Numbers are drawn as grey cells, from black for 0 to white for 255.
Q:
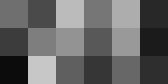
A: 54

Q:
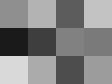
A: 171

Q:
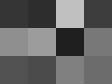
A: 75

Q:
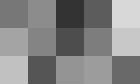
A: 148

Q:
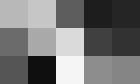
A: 245

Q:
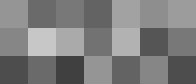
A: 99

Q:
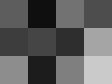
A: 28

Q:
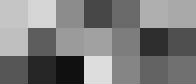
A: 133
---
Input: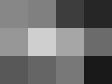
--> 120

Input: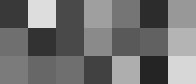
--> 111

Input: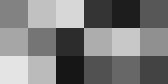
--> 22

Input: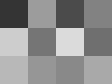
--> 137

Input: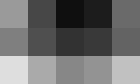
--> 135

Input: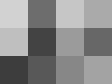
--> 135

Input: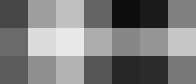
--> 180

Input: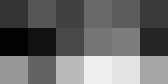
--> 186
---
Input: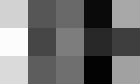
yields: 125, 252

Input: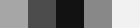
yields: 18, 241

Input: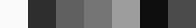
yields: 117, 250

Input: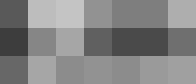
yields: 96, 196

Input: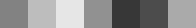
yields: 145, 230

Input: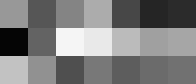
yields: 233, 245
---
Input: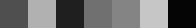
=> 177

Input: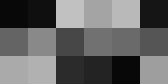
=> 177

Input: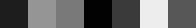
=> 149

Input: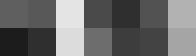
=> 47

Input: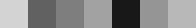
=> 97

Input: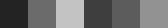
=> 107

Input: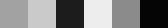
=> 202

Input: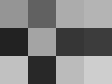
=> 40
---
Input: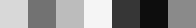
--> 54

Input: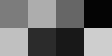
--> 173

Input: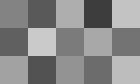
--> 174

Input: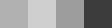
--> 207

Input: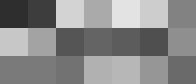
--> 227

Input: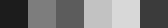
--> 194

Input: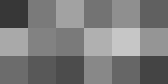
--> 115

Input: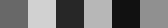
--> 183

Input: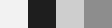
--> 30

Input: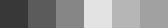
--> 227
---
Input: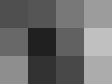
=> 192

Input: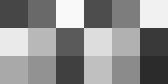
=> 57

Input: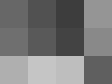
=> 137

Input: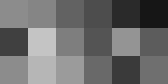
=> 92

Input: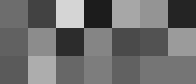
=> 155

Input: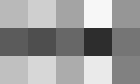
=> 117

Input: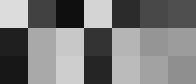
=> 156

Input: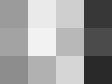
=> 75
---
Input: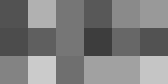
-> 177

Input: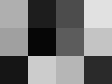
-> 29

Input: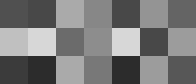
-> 72

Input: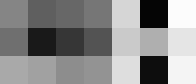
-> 95

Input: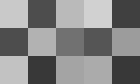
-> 77

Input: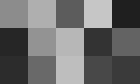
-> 175

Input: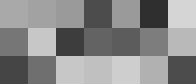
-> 162

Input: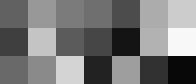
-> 152

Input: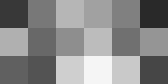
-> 120

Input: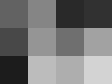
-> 133
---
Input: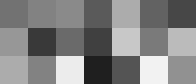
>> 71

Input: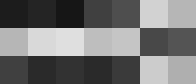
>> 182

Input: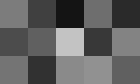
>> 42

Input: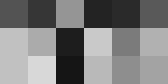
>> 89

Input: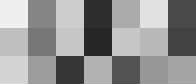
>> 74

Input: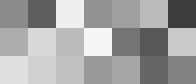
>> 60

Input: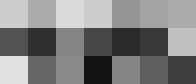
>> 171
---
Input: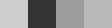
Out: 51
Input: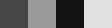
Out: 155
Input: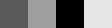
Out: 158
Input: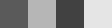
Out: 182
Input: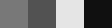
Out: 82
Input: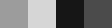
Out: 214
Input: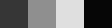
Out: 143
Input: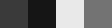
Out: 21
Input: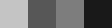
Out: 87
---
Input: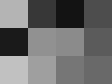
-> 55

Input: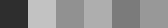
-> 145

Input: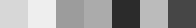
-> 156

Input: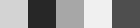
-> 167

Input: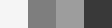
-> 157

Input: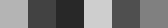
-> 79

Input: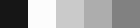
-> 173

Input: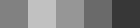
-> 129

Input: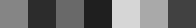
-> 65

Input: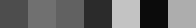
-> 77
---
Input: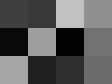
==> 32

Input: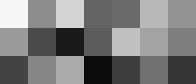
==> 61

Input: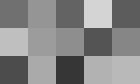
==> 54

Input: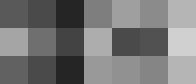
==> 145

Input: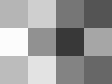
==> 227

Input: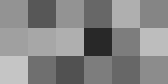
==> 125

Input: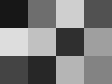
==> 39

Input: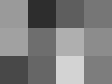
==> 102

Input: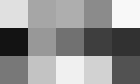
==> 240
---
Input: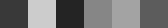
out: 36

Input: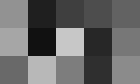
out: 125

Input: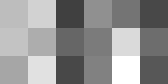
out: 72

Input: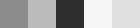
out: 45

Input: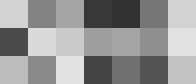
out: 226

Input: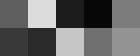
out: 198

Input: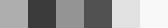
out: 148

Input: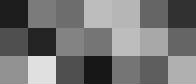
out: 79
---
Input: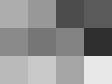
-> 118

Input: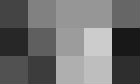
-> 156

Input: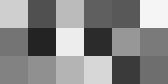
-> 43

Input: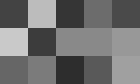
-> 137

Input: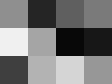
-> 165

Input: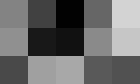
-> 17

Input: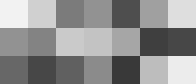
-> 166

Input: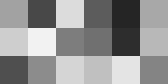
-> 112
